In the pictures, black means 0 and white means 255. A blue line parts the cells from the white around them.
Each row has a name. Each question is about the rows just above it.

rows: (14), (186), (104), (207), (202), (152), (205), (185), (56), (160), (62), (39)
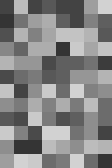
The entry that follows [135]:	[101]
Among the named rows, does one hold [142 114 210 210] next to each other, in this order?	no
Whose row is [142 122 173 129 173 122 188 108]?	(185)
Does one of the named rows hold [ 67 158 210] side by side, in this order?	yes
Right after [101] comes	[173]

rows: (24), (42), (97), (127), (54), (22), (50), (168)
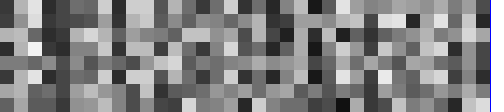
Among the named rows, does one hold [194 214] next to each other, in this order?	yes
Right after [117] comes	[97]
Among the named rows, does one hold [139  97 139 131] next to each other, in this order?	yes
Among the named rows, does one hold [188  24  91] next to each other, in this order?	yes

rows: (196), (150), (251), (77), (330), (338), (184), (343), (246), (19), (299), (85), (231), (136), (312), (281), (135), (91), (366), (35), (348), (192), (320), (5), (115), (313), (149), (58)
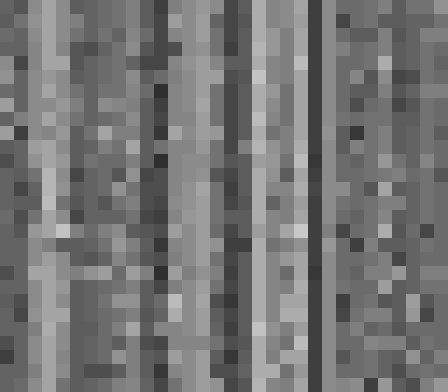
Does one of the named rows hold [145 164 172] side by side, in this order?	no
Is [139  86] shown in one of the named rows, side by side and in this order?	yes
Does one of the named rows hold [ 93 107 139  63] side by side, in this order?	no
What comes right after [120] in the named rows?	[127]
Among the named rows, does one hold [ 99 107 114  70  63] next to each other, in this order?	no
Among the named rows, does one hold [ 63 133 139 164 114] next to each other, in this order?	yes
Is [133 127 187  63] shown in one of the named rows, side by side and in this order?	yes

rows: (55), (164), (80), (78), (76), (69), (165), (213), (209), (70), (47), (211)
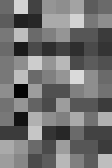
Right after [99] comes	[74]
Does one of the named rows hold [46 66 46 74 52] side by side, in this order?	yes
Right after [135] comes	[74]
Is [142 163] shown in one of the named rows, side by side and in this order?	yes
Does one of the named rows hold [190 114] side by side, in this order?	no
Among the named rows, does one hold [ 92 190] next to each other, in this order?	yes

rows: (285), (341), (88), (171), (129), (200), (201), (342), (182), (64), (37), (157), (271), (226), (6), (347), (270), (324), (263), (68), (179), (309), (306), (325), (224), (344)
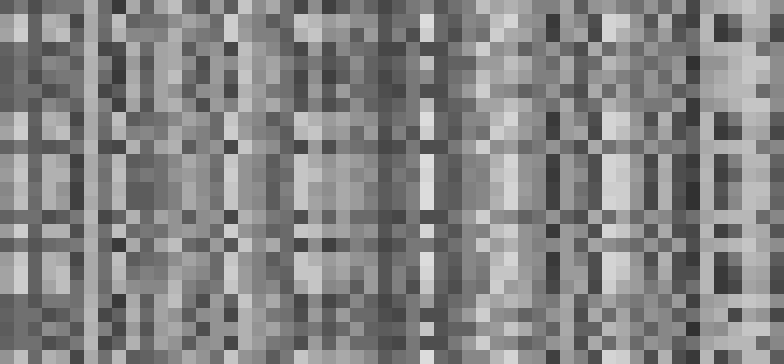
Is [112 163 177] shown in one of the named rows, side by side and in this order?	yes
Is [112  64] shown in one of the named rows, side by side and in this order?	no

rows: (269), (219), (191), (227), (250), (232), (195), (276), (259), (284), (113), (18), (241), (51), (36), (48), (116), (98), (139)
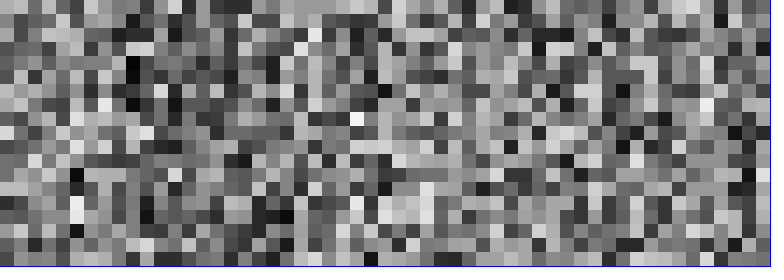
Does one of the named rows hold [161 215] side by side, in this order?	yes
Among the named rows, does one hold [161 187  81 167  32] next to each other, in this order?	no
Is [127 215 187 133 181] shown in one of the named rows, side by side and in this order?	yes

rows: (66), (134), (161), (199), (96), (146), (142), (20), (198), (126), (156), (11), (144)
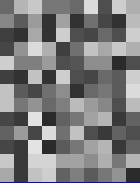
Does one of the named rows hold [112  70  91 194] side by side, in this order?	no
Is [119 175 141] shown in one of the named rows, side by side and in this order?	no
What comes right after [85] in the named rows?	[141]

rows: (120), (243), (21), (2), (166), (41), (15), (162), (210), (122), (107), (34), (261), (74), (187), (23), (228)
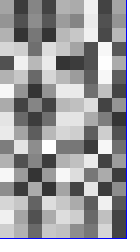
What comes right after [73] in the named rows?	[184]
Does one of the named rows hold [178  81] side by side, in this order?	yes

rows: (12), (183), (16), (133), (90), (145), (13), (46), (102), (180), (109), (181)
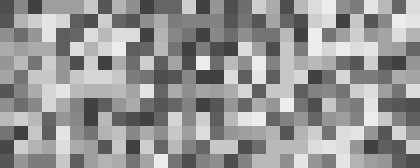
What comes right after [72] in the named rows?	[206]
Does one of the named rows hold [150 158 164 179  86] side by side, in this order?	yes
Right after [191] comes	[136]

